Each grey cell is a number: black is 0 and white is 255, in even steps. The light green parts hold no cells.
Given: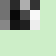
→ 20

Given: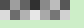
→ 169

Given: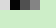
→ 4

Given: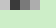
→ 58

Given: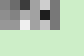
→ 162

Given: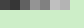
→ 129

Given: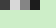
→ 216

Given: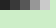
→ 87

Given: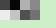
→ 196
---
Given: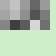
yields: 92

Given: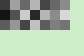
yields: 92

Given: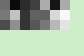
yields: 120

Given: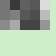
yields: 68

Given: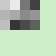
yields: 54

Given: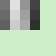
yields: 204

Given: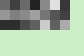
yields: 203

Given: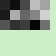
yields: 60

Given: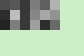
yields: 158

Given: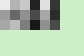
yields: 24
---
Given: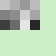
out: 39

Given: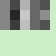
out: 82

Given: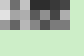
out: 123

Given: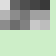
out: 189

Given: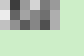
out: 174

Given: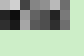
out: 110

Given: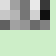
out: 129
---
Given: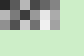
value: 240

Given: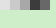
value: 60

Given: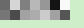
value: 162

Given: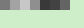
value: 66

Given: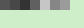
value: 134

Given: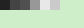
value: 232
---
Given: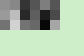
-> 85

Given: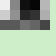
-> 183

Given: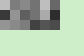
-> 104

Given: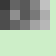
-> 193

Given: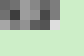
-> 125

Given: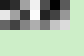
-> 90
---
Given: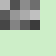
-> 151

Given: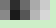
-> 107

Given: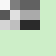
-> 224

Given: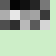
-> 152

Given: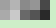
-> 138

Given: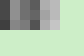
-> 101
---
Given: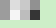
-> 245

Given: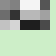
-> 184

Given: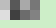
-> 64

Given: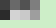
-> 211

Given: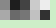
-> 118

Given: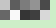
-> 53

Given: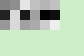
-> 161

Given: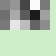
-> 91

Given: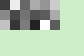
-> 82
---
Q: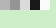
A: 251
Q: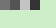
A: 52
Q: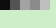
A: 191
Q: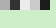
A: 27
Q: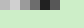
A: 87
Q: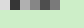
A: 122
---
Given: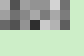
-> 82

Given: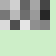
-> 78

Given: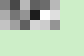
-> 160

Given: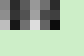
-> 23

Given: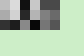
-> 29

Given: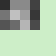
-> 107

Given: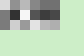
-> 207
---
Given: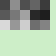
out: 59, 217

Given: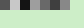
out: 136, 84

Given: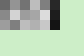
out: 40, 157

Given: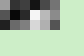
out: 116, 32

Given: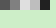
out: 33, 85

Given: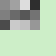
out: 46, 75

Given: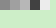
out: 236, 137
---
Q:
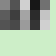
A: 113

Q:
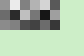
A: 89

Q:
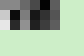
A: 93

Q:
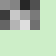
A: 80

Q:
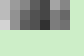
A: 134

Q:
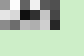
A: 80
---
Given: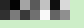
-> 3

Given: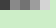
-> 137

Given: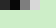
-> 7

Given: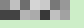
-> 192

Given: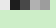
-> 29

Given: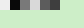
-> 9
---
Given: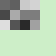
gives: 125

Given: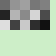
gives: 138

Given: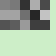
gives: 112

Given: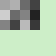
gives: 131

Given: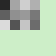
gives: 153

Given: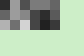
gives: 135

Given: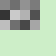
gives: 178

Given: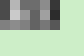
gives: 151

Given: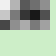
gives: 53
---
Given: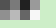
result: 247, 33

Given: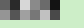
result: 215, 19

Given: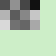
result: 217, 17

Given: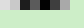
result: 222, 2

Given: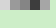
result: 214, 61

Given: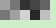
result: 211, 39

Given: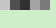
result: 197, 49
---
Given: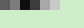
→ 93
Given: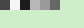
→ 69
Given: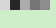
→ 215
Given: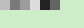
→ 189
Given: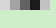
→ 215
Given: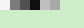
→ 245
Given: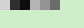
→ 211
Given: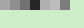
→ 166
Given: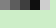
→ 128
